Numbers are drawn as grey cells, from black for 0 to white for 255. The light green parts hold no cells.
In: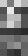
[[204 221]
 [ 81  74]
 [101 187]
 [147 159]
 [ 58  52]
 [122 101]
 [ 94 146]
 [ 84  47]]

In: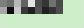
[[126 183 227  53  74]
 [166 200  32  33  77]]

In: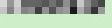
[[214 207 101  86  86  77 138  72]
 [196 197 142 145 144  26 123 153]]

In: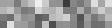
[[161 123 194 203 145 135 149 165]
 [180 153 130 186 199 123 125 203]
 [122 177 150 104 196 138 158 147]
 [106 158 134 191 143 133 148 112]]

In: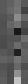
[[ 89 111]
 [ 90 115]
 [ 83 140]
 [ 80 113]
 [ 83  25]
 [ 77  83]
 [ 75 107]
 [ 88  32]
 [ 98 115]
 [ 83 104]
 [ 88 144]
 [ 93 193]]

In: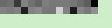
[[107  57 112 126 121 118  93]
 [130 129 131 121 208  26 120]]

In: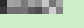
[[ 42 159 162 199 166]
 [ 58 111  90 127 131]]

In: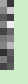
[[164]
 [133]
 [ 90]
 [134]
 [ 68]
 [119]
 [131]
 [ 48]
 [125]
 [ 67]]
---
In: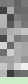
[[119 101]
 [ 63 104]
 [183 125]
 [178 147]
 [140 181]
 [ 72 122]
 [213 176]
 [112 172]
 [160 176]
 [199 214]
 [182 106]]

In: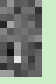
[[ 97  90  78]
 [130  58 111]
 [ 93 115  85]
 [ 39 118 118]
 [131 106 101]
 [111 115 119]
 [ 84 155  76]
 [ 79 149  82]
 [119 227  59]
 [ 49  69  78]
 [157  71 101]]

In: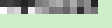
[[ 59  54  56 134 174 171 142]
 [253 216 238 156 121 145 135]]

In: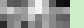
[[160  86 175 186  20]
 [177 168 227 196 146]
 [105 137 197 160  99]
 [ 43 153 147 168 119]]

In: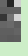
[[102 207]
 [ 95  97]
 [ 54 212]
 [102  93]
 [ 95 100]
 [ 93  92]]

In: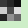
[[ 56  14]
 [204 222]
 [ 34 103]]

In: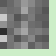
[[ 91 122 136 101]
 [119 113 119  86]
 [202  85 123  95]
 [145 106 110  89]
 [ 45 139 119 112]
 [199  84 135  87]
 [ 84 131  97 107]]

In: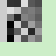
[[205  49  88]
 [205 196 124]
 [205  38 118]
 [205 206 160]
 [205  93  39]
 [205 202 152]]

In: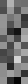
[[ 90 113]
 [ 77  83]
 [148 136]
 [149 132]
 [144  19]
 [ 90  71]
 [148 163]
 [ 69 132]
 [ 81 212]
 [142 141]
 [142 137]
 [148   5]]
